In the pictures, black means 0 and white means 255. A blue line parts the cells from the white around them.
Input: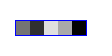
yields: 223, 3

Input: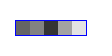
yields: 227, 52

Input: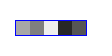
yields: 238, 39

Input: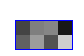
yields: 206, 24

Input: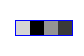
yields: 212, 1

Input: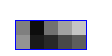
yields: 197, 13

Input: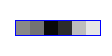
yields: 230, 9

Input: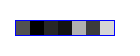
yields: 213, 1

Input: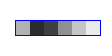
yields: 235, 44
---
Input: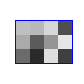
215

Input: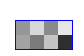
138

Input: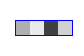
64

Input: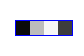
246

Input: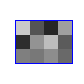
38

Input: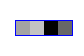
2

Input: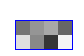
168

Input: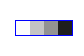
146

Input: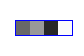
39
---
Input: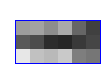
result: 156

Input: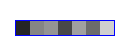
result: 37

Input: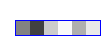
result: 130

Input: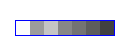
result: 252

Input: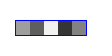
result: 158

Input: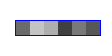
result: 107
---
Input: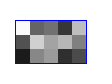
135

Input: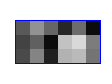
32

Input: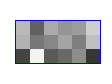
90

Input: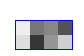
222

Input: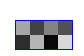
45

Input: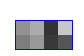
125
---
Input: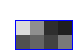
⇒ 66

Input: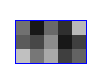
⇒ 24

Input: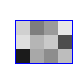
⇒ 201

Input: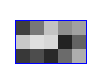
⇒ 34

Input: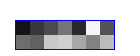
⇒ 131

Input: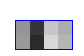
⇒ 215

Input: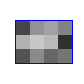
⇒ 185

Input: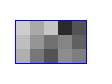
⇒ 133

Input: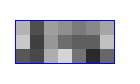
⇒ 95

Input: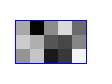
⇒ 71
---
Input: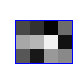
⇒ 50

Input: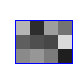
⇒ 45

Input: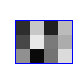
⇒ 199

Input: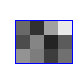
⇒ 49

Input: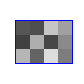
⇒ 78

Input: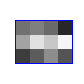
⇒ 127

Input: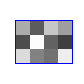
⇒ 92
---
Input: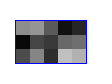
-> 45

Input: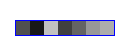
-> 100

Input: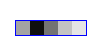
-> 115

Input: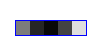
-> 9

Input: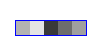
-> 57

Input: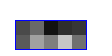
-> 126

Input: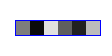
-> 95

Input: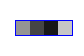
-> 69
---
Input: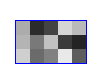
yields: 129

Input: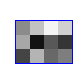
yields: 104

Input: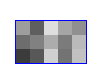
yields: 208

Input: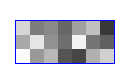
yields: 184

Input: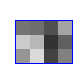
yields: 66

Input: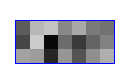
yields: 38

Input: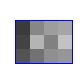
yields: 143

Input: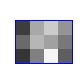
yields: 245

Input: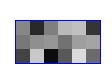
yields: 13

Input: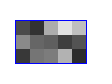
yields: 124
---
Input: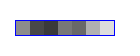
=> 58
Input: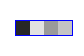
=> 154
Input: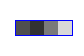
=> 122
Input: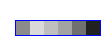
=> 191
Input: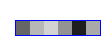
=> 211
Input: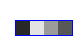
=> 155
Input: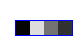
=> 115
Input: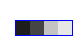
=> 195
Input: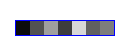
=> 159
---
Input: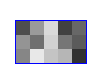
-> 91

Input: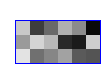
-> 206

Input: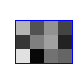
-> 34

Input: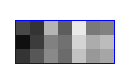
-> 188

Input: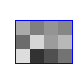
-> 184

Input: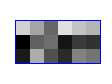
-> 50

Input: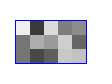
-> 101
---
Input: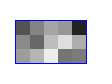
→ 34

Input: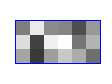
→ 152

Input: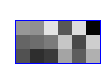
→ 4

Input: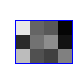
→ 5

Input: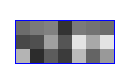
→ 108

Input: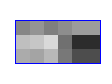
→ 156

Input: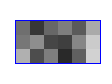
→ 170

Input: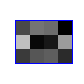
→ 1

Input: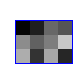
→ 85
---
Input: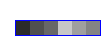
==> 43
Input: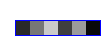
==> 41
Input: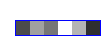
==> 75
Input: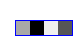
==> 168
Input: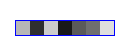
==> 183
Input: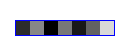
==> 44
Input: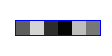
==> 94
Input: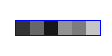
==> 52
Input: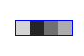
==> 212
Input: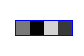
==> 121
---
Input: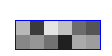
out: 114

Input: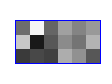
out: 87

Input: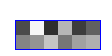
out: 196

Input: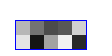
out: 162

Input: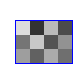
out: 83

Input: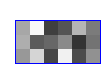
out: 103

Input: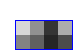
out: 38

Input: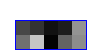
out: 3

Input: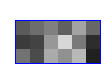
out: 151

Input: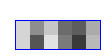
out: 226
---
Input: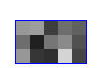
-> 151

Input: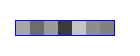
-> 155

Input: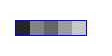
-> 37

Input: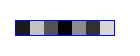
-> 83

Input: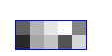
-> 41

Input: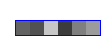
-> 81

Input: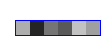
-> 37
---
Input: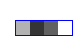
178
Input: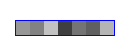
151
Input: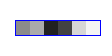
139
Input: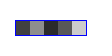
65
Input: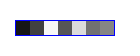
22
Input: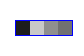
29
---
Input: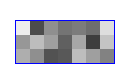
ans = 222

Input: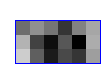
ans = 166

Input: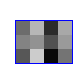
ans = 168

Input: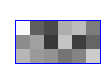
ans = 124

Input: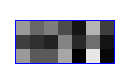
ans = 62

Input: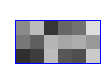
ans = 222

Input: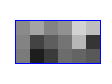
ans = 190

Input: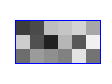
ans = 167

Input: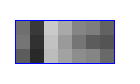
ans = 98

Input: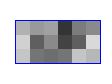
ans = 138
